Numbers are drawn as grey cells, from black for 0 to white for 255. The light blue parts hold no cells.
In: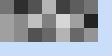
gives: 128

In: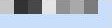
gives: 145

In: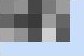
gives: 122

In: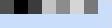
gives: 120

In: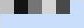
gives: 117

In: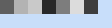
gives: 125
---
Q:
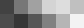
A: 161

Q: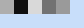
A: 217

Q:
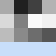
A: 64

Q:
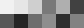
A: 207

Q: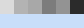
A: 168

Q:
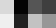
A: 85

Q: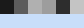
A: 176

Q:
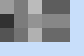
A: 187
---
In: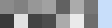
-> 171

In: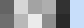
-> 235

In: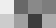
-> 160

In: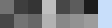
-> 136

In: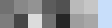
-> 38

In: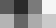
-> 102

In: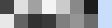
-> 127
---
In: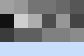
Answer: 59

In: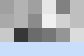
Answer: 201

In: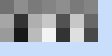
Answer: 154

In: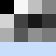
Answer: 173

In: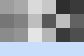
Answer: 139

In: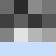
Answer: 130

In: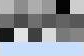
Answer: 23

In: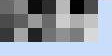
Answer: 55

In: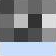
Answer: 89
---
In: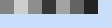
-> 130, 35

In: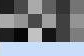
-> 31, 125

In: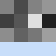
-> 130, 159

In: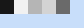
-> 23, 106

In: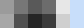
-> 155, 207

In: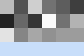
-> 188, 156

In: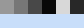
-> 152, 40
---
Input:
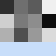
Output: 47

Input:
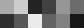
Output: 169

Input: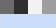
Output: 107

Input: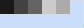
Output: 26

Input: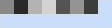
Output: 136

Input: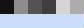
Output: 18
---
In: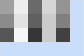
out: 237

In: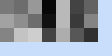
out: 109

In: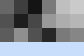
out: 62

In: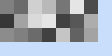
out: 107

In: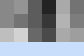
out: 148

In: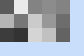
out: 234

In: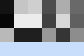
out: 197

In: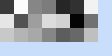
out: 252

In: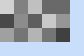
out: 129
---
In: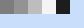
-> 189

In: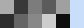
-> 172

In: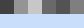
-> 148

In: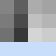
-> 204

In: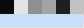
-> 194

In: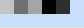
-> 165

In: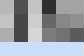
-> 205

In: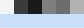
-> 178
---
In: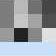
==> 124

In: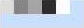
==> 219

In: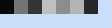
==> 8

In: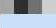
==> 165

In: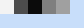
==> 243

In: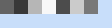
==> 99

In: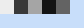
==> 237
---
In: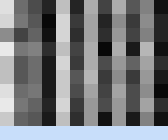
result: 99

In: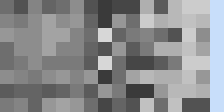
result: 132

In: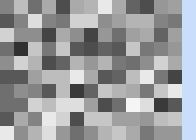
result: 142

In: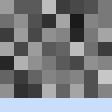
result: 48

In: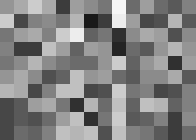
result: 107
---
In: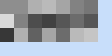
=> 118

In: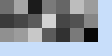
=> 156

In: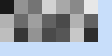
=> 231

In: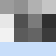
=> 197

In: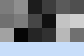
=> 79

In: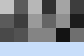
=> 61

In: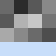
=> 137

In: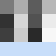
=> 183

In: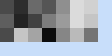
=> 209

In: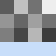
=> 238
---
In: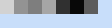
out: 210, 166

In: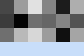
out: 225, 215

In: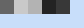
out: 201, 179

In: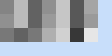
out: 230, 209

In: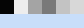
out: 237, 216

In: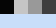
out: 197, 153
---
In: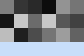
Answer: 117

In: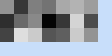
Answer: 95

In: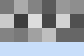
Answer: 191

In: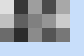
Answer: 139

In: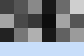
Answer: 25

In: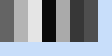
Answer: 170
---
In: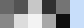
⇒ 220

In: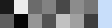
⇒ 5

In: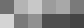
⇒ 122

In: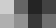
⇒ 146

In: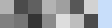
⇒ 117

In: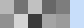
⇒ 212
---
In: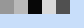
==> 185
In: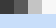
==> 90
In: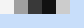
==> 160
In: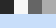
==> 247
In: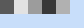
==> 226
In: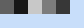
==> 23
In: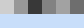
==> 152
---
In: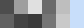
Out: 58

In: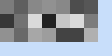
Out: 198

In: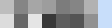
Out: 94

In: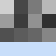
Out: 60

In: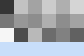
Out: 175

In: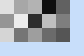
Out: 45

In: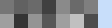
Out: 159

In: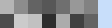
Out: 172
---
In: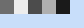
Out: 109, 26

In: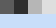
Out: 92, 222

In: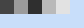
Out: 68, 226

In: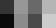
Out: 52, 204

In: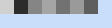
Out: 208, 94

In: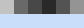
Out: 194, 148

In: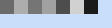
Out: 107, 27

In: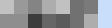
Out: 193, 173
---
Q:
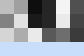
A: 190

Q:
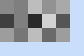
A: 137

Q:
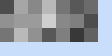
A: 77

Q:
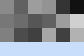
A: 138

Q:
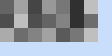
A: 100

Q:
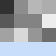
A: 49

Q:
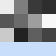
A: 236

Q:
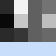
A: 42
